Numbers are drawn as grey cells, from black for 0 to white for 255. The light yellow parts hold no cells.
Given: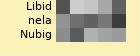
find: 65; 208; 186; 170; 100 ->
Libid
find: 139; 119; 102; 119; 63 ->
nela
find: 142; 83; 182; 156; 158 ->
Nubig

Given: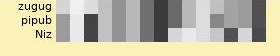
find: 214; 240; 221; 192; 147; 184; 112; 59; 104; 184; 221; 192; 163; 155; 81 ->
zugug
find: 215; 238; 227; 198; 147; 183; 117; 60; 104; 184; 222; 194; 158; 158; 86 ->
zugug
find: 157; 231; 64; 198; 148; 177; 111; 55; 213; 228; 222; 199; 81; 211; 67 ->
Niz
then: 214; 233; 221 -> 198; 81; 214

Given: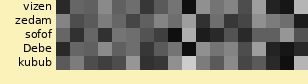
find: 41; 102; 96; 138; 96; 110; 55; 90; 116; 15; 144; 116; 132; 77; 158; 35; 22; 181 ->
vizen
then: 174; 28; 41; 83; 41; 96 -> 96; 150; 83
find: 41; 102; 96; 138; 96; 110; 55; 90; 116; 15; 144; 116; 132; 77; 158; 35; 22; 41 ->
Debe

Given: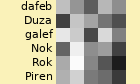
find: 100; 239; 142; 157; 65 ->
Nok
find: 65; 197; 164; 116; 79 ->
Duza
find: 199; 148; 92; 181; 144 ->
dafeb
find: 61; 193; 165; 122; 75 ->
Duza

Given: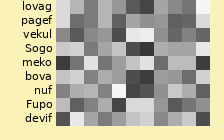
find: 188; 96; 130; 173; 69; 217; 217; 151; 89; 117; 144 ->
Fupo
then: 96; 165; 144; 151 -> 96; 102; 217
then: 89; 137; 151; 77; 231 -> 237; 144; 102
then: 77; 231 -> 237; 144; 102

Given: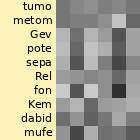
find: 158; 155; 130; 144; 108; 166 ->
Rel
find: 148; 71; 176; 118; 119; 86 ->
mufe
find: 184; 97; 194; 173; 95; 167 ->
pote
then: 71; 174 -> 111; 118; 91
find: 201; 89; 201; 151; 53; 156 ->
fon

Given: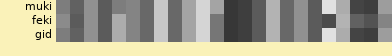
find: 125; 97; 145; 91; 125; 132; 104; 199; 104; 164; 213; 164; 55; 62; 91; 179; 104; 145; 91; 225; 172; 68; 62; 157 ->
muki
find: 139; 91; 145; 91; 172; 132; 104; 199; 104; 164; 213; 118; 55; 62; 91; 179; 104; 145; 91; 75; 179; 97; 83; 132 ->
feki
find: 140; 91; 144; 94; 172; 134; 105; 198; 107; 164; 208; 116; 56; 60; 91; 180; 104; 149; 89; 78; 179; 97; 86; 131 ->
feki
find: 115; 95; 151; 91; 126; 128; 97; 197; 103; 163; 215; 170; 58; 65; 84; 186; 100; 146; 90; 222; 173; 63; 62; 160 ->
muki
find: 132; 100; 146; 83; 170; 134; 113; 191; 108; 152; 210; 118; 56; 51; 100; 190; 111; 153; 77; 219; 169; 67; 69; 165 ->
gid
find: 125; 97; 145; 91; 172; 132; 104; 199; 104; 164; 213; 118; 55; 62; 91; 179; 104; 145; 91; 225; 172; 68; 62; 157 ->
gid

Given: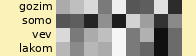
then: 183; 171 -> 246; 122; 101
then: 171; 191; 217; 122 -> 238; 86; 94
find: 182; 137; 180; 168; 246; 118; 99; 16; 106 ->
lakom
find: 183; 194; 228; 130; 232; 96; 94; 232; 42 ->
gozim
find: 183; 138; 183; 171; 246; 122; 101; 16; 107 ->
lakom
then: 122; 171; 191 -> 246; 122; 177

